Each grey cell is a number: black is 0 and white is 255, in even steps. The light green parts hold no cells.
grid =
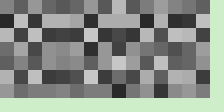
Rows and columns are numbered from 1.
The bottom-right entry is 124
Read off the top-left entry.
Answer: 131
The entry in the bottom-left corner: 151
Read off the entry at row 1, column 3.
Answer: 151
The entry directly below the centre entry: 151
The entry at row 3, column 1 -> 184
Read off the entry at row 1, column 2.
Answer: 95
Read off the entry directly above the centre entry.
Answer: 54
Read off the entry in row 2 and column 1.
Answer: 41
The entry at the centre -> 151
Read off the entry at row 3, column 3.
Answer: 191
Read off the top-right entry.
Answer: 95
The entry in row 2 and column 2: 191

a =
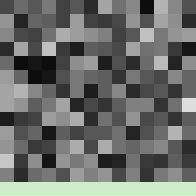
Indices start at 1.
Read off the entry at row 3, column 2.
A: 72
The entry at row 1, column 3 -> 87
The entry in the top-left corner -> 72
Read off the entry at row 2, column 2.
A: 35
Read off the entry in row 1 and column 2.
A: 107
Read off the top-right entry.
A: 80
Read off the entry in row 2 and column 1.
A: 148
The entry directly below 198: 128
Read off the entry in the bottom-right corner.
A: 94
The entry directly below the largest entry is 94
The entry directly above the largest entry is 101
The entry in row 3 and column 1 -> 135
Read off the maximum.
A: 221
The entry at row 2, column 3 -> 101

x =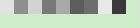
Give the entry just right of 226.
143
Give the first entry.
226
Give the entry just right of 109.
233

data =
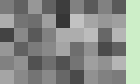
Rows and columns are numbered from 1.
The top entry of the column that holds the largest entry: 129
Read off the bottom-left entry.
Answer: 165
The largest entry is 194
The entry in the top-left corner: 123
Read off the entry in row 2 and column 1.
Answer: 173
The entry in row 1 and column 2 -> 97
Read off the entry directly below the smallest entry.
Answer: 173
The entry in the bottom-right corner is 123
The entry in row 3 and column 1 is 67
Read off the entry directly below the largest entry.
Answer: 173
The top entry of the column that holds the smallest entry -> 61

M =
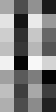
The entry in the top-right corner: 26
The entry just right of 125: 4
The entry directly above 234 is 145
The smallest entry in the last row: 33
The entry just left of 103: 199
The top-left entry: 168
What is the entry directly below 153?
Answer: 103
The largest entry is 248
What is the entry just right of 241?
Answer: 4
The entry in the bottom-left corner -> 175

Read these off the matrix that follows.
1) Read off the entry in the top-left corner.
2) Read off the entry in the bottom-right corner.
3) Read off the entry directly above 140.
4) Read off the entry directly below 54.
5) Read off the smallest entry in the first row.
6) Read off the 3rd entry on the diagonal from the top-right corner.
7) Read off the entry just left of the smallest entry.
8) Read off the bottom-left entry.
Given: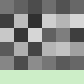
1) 118
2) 103
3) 68
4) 175
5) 76
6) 97
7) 188
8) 134
